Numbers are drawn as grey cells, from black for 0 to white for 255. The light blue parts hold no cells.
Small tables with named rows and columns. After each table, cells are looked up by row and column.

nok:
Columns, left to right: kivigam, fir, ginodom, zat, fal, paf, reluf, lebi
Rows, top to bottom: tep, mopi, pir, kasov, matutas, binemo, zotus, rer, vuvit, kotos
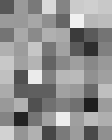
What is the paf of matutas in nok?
159
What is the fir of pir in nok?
169
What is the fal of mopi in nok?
101
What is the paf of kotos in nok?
156
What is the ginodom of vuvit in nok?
117
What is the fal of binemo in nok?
183
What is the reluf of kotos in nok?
73
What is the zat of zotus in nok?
95
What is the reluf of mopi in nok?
183
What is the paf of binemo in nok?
186
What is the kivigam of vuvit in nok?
132
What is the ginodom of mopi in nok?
167
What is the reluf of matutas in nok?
136
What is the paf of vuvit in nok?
159
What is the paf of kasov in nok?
89
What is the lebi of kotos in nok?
144
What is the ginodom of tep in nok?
121
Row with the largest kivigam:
kotos

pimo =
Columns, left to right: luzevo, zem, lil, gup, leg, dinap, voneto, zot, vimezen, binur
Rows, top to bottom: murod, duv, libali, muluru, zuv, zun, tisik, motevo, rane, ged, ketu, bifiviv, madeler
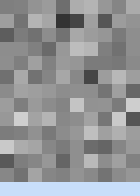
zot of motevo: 147
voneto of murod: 180
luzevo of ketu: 201
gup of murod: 155
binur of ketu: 153
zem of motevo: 126
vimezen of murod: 133
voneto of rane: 162
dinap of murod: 173
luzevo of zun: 112
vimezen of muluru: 113
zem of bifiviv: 126
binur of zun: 158
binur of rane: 86
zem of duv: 115
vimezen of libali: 122
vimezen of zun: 184
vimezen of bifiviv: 160
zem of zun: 169
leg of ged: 140

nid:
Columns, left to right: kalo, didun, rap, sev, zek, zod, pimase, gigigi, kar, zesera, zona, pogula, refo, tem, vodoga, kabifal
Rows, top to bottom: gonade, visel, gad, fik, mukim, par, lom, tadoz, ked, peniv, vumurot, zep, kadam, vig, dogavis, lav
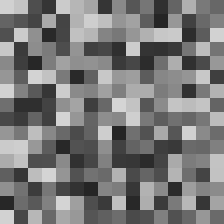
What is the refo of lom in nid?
137
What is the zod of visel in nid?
178
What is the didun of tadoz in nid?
47
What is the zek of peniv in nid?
105
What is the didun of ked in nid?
59
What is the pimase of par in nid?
97
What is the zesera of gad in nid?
150
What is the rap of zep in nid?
78
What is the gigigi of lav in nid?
96
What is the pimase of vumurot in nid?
78
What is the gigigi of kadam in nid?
106
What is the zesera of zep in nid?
55
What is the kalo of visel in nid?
100
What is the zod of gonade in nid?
182
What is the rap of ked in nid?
100
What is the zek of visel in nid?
68
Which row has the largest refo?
gad

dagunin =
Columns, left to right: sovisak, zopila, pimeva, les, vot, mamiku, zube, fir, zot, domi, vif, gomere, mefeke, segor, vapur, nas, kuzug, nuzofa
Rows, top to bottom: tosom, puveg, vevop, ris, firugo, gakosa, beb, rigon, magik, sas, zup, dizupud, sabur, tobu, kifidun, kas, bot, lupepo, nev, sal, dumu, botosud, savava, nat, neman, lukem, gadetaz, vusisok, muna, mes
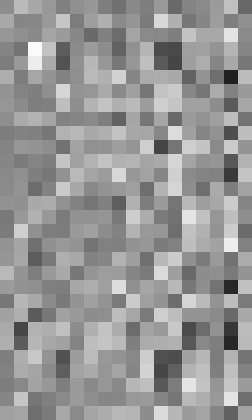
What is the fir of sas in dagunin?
175
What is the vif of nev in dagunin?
112
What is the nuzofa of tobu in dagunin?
163
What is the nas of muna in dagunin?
153
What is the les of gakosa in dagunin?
148
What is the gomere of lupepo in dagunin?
123
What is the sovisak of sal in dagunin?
185
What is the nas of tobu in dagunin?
170
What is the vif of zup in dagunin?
206
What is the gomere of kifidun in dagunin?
155
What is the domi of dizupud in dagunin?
180

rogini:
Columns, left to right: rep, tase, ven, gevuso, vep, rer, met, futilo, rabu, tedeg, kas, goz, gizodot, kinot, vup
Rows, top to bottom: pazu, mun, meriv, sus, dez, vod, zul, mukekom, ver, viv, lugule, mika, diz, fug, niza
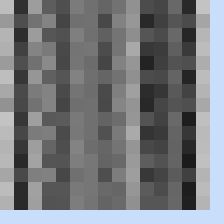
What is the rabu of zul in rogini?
127
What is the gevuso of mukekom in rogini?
132
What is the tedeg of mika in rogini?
154
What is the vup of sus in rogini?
188
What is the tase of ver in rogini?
55
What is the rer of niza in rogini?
125
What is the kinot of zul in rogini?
67
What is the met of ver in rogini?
112
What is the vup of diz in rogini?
180
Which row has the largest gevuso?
dez

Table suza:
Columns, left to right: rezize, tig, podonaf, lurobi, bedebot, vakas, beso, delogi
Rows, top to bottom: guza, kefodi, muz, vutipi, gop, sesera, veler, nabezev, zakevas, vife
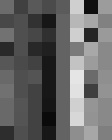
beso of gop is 156
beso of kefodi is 167
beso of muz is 37
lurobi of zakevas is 10
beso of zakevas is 147
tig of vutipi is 79
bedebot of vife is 99
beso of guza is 15
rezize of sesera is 105
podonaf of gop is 66
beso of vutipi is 168
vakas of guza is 207
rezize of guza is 108

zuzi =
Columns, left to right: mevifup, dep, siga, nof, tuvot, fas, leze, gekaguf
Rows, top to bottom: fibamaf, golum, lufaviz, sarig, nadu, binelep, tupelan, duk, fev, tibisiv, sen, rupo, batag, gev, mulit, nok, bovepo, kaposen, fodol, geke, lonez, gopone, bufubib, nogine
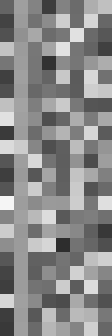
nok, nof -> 220
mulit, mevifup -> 245
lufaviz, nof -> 108
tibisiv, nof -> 148
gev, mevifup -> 85
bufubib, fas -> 186
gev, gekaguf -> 106
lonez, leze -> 219
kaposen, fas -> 115
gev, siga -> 204
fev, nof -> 79
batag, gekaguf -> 128
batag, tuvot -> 95
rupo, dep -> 158
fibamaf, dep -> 159
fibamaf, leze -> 174
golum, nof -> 140
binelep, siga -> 118

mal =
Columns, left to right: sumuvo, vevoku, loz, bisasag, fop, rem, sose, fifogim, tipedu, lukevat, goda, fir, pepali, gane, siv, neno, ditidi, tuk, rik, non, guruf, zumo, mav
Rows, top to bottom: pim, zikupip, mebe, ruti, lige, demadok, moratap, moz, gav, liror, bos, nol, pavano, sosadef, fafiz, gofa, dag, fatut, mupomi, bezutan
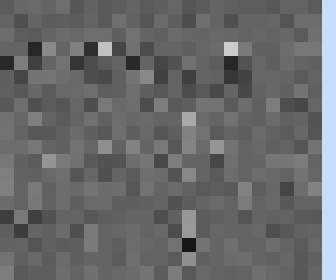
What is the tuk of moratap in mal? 71
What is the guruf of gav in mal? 97
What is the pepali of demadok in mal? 99
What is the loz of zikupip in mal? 100
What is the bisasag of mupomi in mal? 92
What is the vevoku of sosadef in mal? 99
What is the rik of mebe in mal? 103
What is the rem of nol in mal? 113
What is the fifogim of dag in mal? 100
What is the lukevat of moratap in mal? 110
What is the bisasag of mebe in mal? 100
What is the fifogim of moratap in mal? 93
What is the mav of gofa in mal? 88
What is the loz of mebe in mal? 90

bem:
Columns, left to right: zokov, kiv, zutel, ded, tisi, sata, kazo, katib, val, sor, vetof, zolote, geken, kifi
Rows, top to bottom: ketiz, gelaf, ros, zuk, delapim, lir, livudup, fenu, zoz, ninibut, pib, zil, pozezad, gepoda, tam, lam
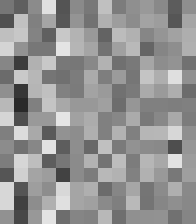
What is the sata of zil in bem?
139
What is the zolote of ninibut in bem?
183
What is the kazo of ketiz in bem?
120
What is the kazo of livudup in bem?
163
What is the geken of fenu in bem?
126
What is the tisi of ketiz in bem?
84
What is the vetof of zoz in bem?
121
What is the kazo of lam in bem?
130
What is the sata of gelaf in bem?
148
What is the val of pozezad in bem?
178
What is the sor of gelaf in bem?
140
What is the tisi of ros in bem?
200
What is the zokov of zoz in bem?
213
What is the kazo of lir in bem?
171
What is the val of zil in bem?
189
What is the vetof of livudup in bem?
170
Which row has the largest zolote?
ninibut

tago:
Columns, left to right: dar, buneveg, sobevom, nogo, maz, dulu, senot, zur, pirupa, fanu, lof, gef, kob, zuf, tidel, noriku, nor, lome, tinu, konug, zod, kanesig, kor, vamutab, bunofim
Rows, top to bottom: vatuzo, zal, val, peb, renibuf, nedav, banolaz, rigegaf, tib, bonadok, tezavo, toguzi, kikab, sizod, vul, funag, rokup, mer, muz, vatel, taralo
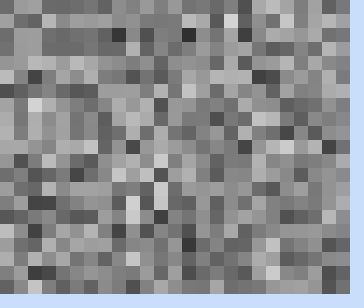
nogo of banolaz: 132
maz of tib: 162
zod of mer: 116
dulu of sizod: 162
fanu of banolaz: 158
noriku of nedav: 181
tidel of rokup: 149
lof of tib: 171
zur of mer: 160
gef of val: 126
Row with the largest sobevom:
rigegaf

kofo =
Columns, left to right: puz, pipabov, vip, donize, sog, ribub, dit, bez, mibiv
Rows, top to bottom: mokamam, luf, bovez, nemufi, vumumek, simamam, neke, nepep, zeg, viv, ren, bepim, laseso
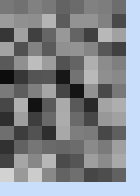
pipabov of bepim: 166
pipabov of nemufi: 80
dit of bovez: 64
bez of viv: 71
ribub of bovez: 100
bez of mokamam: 125
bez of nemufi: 87
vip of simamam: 84
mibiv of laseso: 97
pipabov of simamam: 55
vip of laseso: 204
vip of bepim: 135
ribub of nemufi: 147

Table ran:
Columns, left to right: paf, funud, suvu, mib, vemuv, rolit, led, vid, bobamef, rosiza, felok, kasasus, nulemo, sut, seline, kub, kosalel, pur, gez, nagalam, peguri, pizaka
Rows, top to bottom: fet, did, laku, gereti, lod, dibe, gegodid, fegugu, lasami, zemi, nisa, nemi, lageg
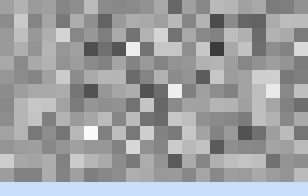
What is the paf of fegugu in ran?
137
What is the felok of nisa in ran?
144
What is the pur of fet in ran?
161
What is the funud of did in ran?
202
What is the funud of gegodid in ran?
158
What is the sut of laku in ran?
168
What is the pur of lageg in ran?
156
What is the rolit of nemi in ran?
203
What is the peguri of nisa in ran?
159
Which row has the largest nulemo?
gegodid

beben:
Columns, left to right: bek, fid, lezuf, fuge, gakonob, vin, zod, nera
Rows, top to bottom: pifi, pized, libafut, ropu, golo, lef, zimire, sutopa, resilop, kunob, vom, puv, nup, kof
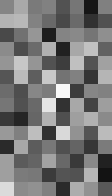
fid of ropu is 77
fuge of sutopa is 229
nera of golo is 161
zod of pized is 49
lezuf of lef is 94
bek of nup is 159
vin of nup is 82
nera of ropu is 97
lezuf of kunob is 190
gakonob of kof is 42
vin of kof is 173
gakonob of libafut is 132
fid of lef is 187
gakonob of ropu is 33
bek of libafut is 73
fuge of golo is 82
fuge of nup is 59
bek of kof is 219
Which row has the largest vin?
golo

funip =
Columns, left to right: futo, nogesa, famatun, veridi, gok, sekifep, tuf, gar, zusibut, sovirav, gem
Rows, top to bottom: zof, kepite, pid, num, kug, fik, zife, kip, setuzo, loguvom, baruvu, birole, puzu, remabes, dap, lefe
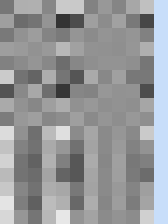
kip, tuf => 152
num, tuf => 146
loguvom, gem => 202
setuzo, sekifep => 159
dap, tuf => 173
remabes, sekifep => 120
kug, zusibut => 147
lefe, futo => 215
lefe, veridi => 184
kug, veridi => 136
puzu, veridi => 164
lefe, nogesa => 150
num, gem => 175
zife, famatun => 168
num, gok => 184
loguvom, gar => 138
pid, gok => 122
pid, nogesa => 146
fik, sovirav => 120
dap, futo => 228
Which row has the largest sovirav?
zof

